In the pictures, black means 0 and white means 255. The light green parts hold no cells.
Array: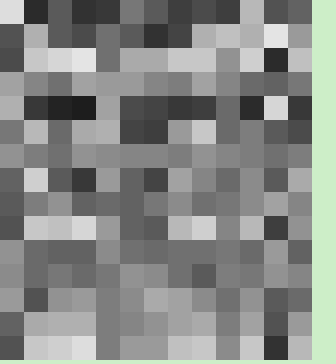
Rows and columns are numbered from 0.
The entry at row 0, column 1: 43
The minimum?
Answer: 29
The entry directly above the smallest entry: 162
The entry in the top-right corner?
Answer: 98
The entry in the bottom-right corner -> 184
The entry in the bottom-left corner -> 82
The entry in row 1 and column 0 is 82
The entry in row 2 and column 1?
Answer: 199
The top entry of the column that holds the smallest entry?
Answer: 50
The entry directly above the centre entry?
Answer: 133
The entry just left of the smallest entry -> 35
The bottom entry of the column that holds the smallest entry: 221
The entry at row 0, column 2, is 90
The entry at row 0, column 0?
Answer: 221
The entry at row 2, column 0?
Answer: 75
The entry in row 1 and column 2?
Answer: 90
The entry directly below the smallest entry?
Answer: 170
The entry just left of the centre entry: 98
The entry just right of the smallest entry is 162

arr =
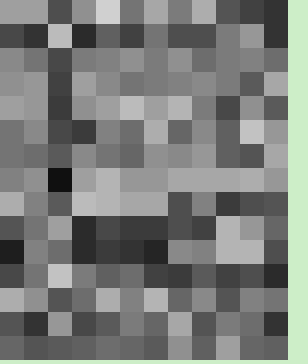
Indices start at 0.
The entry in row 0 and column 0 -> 159
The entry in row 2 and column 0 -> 137
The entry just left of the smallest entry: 144
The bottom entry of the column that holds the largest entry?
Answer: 109
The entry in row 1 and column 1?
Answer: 51
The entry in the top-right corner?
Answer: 51
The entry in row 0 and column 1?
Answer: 159
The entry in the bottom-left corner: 102
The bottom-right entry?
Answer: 96
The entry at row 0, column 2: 78
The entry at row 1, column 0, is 72
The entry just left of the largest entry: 144
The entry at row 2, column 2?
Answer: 72
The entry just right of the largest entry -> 116
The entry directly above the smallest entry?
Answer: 90
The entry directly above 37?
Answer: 59
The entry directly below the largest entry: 96

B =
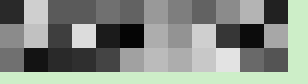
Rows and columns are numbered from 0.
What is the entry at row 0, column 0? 41
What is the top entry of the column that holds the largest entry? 139
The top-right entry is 33
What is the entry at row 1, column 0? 139
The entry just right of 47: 68
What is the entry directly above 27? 112
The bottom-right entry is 84
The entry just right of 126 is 98
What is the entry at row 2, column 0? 112
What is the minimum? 5
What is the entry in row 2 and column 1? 19

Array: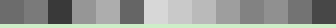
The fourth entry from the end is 130
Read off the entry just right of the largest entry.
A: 201
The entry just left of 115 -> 144
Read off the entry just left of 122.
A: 108

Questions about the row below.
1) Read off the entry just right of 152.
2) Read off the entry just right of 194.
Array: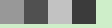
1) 80
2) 59

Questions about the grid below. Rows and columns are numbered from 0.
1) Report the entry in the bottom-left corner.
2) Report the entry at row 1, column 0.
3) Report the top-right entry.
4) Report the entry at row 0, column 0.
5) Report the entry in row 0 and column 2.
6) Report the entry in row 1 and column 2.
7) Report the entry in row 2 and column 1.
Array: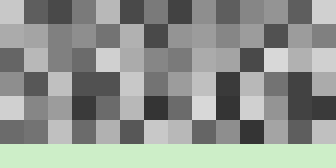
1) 107
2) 171
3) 208
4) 200
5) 73
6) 128
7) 184

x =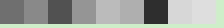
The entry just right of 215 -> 222
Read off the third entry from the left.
81
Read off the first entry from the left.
111

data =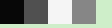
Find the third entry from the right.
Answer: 80
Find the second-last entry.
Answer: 245
